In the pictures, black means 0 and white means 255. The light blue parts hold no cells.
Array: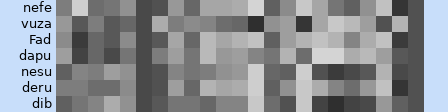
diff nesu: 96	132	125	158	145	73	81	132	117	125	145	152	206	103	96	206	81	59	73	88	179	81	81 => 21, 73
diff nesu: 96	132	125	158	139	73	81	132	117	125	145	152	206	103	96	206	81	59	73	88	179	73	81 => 4, 145
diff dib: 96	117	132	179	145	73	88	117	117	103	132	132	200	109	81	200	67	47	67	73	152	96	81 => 3, 172

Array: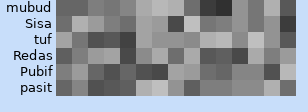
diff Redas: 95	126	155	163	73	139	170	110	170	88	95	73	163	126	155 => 12, 170
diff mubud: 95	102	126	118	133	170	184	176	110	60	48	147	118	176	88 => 0, 102
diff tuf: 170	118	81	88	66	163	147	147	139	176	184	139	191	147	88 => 0, 163
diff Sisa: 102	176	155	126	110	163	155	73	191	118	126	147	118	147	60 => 0, 110
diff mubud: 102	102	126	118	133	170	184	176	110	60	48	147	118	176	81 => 14, 88

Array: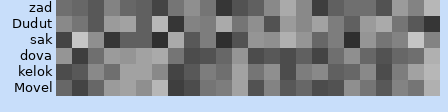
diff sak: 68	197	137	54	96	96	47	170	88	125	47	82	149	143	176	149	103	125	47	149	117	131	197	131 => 2, 143
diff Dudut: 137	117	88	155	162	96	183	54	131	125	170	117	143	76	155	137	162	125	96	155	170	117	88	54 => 13, 82
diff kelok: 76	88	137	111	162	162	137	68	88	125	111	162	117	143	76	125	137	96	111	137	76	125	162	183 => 18, 103
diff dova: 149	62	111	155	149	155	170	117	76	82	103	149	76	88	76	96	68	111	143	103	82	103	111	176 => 5, 162
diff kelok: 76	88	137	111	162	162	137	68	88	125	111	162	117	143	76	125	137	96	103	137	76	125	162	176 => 23, 183

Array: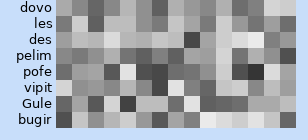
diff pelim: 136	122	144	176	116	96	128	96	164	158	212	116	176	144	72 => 14, 80
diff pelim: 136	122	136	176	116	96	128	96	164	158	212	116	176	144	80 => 2, 144
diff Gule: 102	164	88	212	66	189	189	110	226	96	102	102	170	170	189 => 11, 110
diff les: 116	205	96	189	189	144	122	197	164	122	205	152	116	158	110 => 0, 122
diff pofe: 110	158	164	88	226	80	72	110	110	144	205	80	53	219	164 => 8, 116
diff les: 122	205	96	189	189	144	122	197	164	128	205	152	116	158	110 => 9, 122

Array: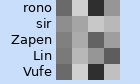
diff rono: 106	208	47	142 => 3, 150
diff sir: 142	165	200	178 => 3, 184
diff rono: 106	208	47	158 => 3, 150
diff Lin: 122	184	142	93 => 2, 150

